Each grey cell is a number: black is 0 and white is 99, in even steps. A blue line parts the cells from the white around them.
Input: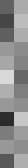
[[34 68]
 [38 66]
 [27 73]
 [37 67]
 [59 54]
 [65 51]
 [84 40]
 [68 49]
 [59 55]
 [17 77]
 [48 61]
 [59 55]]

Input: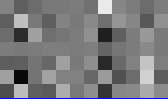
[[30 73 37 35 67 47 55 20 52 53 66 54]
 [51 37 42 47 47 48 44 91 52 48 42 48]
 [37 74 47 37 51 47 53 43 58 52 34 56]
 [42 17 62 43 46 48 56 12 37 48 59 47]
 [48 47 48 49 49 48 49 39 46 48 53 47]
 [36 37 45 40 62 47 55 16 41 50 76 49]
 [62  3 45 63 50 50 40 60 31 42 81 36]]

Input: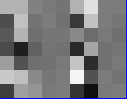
[[24 62 58 47 48 20  6 47 48]
 [70 69 50 47 45 69 87 48 48]
 [30 75 45 48 44 22 75 48 46]
 [34 70 43 46 46 53 42 47 43]
 [29 12 38 45 44 16 64 44 46]
 [61 32 43 44 47 76 17 44 47]
 [78 74 53 46 48 95 32 48 45]]

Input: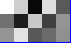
[[58 88 34 41 56]
 [99 80  3 86 35]
 [44 12 78 25 58]]

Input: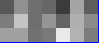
[[62 62 44 47 91 69 48]
 [34 56 43 40 23 64 36]
 [48 76 43 58 39 68 54]]

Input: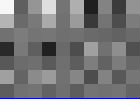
[[36 44 45 38 43 36 45 44 45 39]
 [96 37 58 86 45 68 12 51 23 57]
 [70 41 47 66 44 60 22 45 30 48]
 [44 48 45 46 43 44 41 40 38 41]
 [16 47 37 13 41 30 62 44 55 31]
 [34 42 43 35 43 36 49 38 48 40]
 [62 39 54 60 44 52 30 51 34 46]]

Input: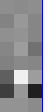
[[57 57 54]
 [55 54 55]
 [51 59 52]
 [56 57 52]
 [52 61 44]
 [50 53 52]
 [37 93 61]
 [24 59 12]]

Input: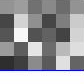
[[18 24 54 35 87 39]
 [57 61 44 53 42 57]
 [27 82 56 27 49 79]
 [33 96 32 38 26 82]
 [60 36 89 42 72 86]]

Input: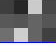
[[43 80 39 25]
 [24 15 79 28]
 [34 33 39 33]]
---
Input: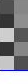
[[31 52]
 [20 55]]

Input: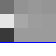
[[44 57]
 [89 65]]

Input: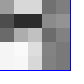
[[61 84]
 [30 17]]

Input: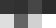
[[20 19]
 [86 39]]

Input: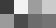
[[23 94]
 [60 29]]

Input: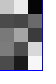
[[77 91]
 [29 27]]
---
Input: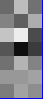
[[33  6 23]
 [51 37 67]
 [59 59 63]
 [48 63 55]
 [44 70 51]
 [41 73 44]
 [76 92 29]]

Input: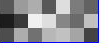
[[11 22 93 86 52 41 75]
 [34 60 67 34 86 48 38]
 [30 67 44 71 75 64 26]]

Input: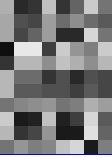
[[79 10 13 75 13 24 83 35]
 [68 16 20 75 20 39 79 45]
 [71 20 27 58 10 10 87 39]
 [65 27 39 61 16 16 83 45]
 [65 31 27 61 42 55 42 35]
 [71 35 35 31 31 24 35 27]
 [71 42 42 20 31 16 31 27]
 [45 52 55 58 45 49 68 61]
 [45 58 49 52 75 83 10 49]
 [20 71 71 55 75 68 55 71]
 [ 6 90 90 24 79 58 49 79]]

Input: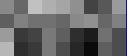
[[71 18 22 47 30 15  4 37 30]
 [60 22 26 47 37 18 11 44 30]
 [53 40 75 68 64 56 26 34 60]
 [37 50 44 44 40 53 56 40 50]]

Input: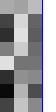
[[87 45 45]
 [18 56 53]
 [66 63 73]
 [ 4 70 30]
 [26 76 53]
 [49 79 42]
 [26 83 39]
 [18 87 36]]

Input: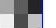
[[92 29 75]
 [65 36 14]]
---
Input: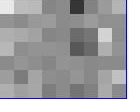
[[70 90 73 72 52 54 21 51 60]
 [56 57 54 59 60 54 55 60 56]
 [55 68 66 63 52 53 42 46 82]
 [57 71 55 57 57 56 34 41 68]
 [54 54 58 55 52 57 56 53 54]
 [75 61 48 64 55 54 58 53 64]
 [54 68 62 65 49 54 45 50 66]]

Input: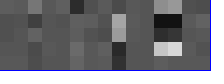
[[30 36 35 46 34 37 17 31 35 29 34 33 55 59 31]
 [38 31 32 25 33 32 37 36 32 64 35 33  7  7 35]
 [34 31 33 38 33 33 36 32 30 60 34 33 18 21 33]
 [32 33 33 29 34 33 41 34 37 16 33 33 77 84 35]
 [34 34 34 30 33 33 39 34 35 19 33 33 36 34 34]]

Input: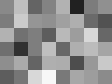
[[56 53 74 39 51 69 13 48]
 [32 48 79 58 56 62 68 41]
 [40 69 44 49 36 72 61 84]
 [64 43 19 49 74 40 68 73]
 [78 55 66 39 68 67 30 59]
 [54 36 46 84 96 47 65 61]]

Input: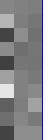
[[49 52 50]
 [46 70 49]
 [44 26 55]
 [46 54 43]
 [45 25 46]
 [47 62 50]
 [53 89 50]
 [63 37 49]
 [47 43 52]
 [55 26 55]]

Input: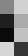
[[81 52]
 [66 12]
 [75  4]
 [21 83]]

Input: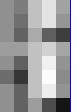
[[63 56 48 75 88]
 [58 56 43 75 88]
 [24 56 38 66 37]
 [64 61 61 75 81]
 [57 56 37 75 93]
 [54 42 21 75 98]
 [57 56 38 75 92]
 [ 8 56 38 61 30]]

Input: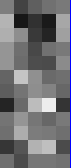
[[47 49 26 37 44]
 [65 70  9 19 10]
 [62 68 55 22 14]
 [47 58 43 28 44]
 [54 58 42 30 29]
 [43 39 76 56 41]
 [40 36 45 55 51]
 [20 14 41 73 92]
 [47 45 58 46 40]
 [43 43 67 48 47]
 [29 21 33 69 74]
 [44 43 29 46 46]]

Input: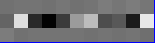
[[46 44 45 45 44 46 44 45 48 46 48]
 [90 39 86 16  1 23 60 73 30 34 10]
 [43 48 44 45 45 45 45 44 45 44 45]]

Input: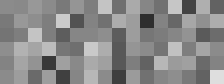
[[38 54 53 59 54 47 58 49 76 43 66 52 44 77 26 68]
 [67 47 59 55 49 79 32 51 44 67 61 18 51 40 65 56]
 [42 45 49 76 49 36 52 52 55 36 61 46 48 52 57 35]
 [54 55 69 64 73 46 43 78 67 34 58 54 45 75 49 64]
 [51 51 64 57 22 62 53 66 62 34 49 38 71 60 62 41]
 [86 54 61 41 61 25 52 71 54 24 60 44 52 55 47 38]]
